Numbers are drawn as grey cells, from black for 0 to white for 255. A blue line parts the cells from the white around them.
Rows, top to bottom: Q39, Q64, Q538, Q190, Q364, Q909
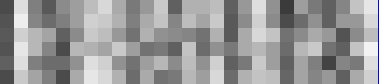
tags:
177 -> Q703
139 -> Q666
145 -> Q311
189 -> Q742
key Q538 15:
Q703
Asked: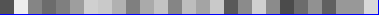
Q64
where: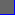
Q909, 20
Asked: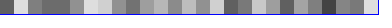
Q364

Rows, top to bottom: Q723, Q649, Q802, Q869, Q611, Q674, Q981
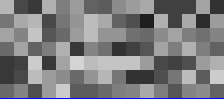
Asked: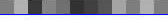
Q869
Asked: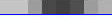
Q611
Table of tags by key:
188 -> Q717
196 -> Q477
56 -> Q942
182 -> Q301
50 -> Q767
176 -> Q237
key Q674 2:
Q717
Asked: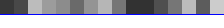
Q674
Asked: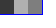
Q723
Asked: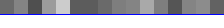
Q981

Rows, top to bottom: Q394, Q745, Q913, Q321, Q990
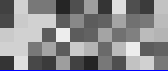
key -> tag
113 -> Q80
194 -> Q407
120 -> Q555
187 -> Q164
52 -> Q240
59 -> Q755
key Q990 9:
Q407
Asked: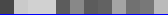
Q745
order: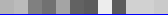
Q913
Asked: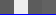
Q913
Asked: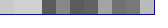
Q745
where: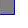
Q913, 9
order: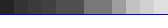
Q394

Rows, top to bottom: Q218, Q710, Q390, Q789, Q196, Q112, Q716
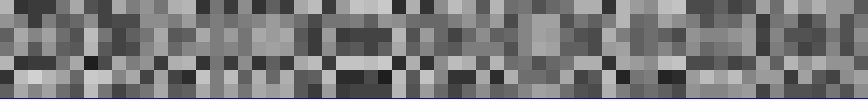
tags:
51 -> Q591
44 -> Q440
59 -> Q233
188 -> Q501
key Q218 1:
Q591
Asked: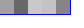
Q112

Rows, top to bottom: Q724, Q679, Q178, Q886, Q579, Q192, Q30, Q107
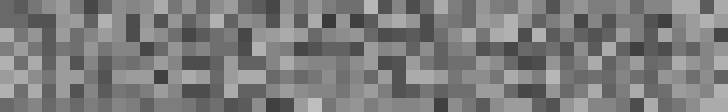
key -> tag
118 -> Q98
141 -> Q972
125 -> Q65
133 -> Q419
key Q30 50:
Q419
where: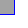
Q178, 47

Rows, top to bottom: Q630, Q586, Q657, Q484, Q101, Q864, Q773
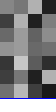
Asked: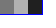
Q630
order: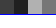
Q864
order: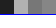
Q630
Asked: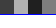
Q586

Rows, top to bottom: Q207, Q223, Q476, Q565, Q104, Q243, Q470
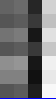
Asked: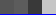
Q565
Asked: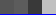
Q223
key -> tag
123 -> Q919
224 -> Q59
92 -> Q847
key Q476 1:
Q919
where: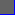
Q207, 0
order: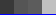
Q223

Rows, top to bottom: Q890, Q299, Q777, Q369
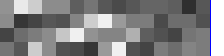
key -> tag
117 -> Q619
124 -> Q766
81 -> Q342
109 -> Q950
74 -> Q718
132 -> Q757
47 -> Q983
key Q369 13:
Q757
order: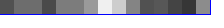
Q299
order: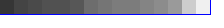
Q369

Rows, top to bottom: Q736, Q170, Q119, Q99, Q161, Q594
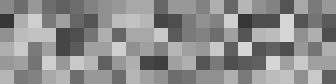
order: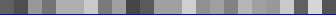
Q99
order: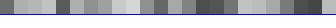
Q119
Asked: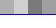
Q170
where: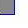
Q736, 0
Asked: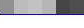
Q170

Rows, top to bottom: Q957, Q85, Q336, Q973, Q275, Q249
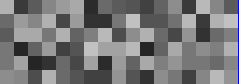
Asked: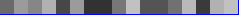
Q85
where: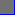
Q85, 12

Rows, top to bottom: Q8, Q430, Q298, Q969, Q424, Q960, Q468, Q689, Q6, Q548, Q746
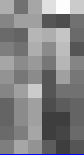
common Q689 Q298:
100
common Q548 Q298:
106
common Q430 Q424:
133
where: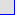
Q8, 3
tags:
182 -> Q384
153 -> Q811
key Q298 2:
Q384
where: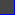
Q548, 4
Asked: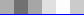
Q8

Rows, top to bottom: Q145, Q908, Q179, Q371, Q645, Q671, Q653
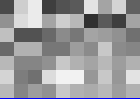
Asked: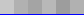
Q645
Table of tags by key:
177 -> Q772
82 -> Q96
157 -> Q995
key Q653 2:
Q995
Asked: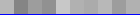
Q653
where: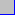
Q179, 0
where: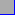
Q653, 6

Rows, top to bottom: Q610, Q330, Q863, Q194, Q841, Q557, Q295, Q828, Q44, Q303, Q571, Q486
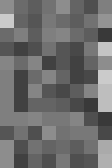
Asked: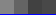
Q557
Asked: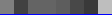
Q828
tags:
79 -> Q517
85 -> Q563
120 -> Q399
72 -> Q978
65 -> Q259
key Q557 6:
Q978
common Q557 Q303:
72
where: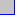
Q194, 7
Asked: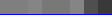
Q44

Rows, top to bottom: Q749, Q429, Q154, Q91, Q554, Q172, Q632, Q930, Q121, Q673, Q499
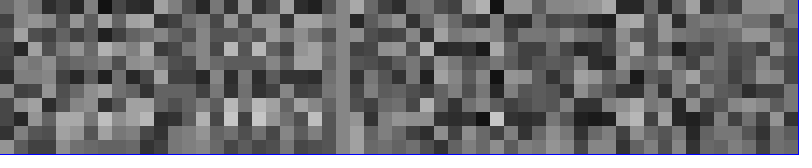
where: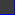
Q91, 11
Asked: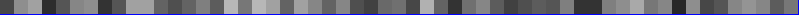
Q930
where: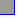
Q154, 19
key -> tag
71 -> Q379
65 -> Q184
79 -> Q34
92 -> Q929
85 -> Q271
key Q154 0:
Q271
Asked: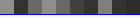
Q429
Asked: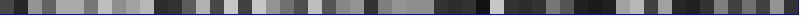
Q121

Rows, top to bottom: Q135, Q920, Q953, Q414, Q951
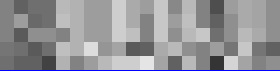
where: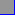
Q414, 7
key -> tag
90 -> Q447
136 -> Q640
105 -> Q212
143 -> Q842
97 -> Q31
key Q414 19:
Q31
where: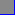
Q135, 12
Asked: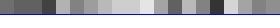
Q951
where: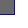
Q920, 2

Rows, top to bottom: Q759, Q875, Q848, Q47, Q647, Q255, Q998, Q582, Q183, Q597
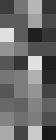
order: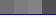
Q183
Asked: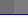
Q183
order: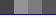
Q998
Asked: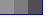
Q47
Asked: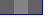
Q582
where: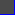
Q875, 3
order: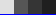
Q647

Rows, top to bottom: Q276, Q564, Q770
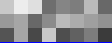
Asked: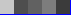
Q770
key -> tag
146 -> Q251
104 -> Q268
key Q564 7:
Q251

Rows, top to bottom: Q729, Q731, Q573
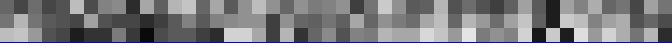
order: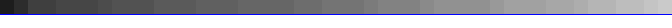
Q731
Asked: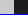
Q573

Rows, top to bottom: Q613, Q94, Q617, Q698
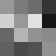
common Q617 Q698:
146
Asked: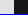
Q94
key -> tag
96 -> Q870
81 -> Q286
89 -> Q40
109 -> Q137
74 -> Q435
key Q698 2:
Q286
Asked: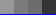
Q613
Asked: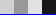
Q94

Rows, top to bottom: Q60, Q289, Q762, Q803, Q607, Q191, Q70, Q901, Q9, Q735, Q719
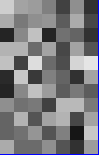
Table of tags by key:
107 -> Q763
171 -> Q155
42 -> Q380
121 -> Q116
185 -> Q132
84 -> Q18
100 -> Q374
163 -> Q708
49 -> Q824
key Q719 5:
Q824
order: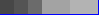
Q803
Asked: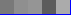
Q289

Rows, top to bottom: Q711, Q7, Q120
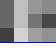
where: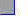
Q120, 2
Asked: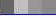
Q711
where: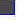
Q7, 3

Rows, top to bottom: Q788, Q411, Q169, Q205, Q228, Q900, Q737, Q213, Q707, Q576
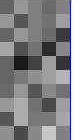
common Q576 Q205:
136
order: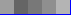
Q900
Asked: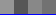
Q737
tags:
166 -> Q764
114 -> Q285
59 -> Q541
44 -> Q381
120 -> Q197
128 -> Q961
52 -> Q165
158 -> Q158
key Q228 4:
Q165
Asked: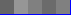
Q788

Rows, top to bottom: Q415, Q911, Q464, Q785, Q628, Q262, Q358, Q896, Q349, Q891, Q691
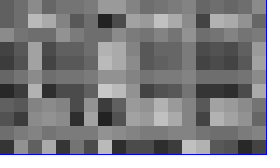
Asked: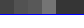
Q358
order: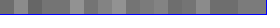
Q262
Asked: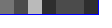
Q691
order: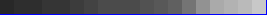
Q358
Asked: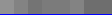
Q262

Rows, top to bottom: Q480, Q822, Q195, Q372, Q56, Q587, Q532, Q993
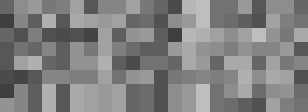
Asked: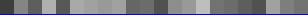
Q822
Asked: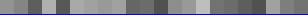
Q993
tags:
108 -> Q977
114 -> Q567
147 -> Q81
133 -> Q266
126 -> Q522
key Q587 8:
Q567

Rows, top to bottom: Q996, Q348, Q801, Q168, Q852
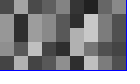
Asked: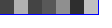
Q852
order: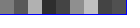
Q852

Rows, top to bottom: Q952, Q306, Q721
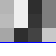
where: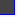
Q721, 2
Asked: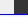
Q306
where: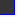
Q306, 2
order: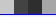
Q721

